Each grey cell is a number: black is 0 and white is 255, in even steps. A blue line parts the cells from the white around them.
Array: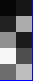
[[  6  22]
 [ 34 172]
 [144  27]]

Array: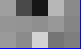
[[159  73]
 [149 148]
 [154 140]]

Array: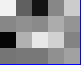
[[241  95]
 [135 144]
 [  5 177]]

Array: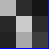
[[181  43]
 [ 41 203]
 [ 34 168]]

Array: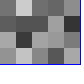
[[115 204]
 [ 93  83]
 [168  58]]

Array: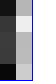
[[ 18 182]
 [ 55 238]
 [ 60 186]]

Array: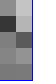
[[141 196]
 [ 54 181]
 [127  90]]

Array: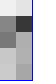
[[240 228]
 [134  55]
 [120 175]]

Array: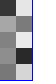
[[ 54 230]
 [167 123]
 [130 234]]
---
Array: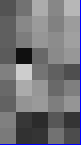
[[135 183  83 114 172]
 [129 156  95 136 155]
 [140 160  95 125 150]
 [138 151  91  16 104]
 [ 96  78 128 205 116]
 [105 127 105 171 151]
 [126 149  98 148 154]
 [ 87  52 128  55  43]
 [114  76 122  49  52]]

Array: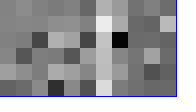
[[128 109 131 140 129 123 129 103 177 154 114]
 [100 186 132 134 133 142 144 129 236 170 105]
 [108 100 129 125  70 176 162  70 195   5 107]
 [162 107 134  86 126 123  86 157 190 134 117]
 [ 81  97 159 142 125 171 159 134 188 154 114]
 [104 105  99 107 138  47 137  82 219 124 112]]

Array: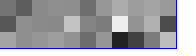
[[164 154 116  93 138 143 142 110 151 172 157]
 [177  76  87 143 138 137 195 132 124 238 147]
 [124 189 164 143 150 158 146 109 150  34  65]]

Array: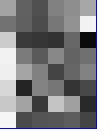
[[142 167 163  97  80 129]
 [146 242 114  96  76 119]
 [103  11 204  58  54  50]
 [ 99 112 242 123  90 136]
 [102 130 239 165 129  68]
 [ 52  72 215  36 131 118]
 [160  41 200 163  57 196]
 [ 93  68 245  74  84  86]]

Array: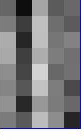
[[ 91 104 102  14 165]
 [110  91 124  61 192]
 [118 130 172  38 191]
 [125 112 169  63 173]
 [104 113 142  69 211]
 [125  74 133  87 194]
 [123 104 146  40 152]
 [141  37 123  89 188]]

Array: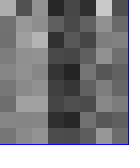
[[201  79 174  81 146  39  71  47]
 [145 105 113 152 142  95  73  97]
 [126 129 112 159 180  49  88  70]
 [145 111 125 144 146  73  70  95]
 [ 86  97 134 145 135  52  36 117]
 [126 102 119 138 145  64  54  97]
 [136 124 110 161 161  69  79  75]
 [ 87  95 134 133 134  47  39 113]
 [151 108 118 138 147  76  75  93]]

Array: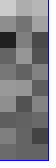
[[173 182 204]
 [115 162 142]
 [127  73  32]
 [150  82 100]
 [ 98 130 119]
 [150  94 153]
 [ 82 132 143]
 [ 98 105  94]
 [100  67 127]
 [100 100 107]]
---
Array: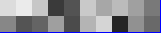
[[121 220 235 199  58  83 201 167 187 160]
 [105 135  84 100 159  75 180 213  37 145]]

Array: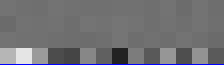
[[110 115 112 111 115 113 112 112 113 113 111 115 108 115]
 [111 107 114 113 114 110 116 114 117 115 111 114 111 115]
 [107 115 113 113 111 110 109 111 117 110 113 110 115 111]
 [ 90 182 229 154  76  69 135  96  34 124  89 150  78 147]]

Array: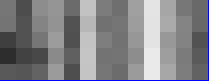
[[105 118  77 141 149 107 194 124 111 160 228 166 119]
 [104 116  82 132 147  82 183 113 117 157 227 170 132]
 [ 82  63  82 118 156  80 195 126 114 151 227 152 131]
 [ 90  45  66  72 138  96 197 115 116 141 234 158 123]
 [ 98  89  86  99 155  78 196 118 108 155 234 167 125]]

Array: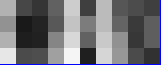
[[ 63 178  71  53  97 205  63 187  86  76]
 [ 94 146  25  35  88 195 124 187 100  58]
 [ 94 177  30  33 133 216  98 201 145  55]
 [ 49 231  75  78 160 245  31 214 151  75]]

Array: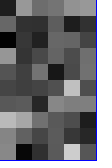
[[152  30 152 109 116 146]
 [ 49 103  49  48  93  29]
 [ 68   2  55  33 103 101]
 [111 150  52  73 100  76]
 [113  84  64 115  23  74]
 [ 78  69  63  68  80 192]
 [127  88  91  38 135 126]
 [ 29 186 167 113  89  77]
 [ 39 133  97  70  91  55]
 [ 86 136   7  48  90 205]]

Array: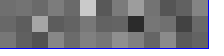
[[132 111 115 106 124 106 202  88 123 157 115  85  97]
 [105 104  93 166  92  99 120  98 100  43 118 112  66]
 [ 99 119  96  82 135 107 128 118 143 128 101 139  90]]
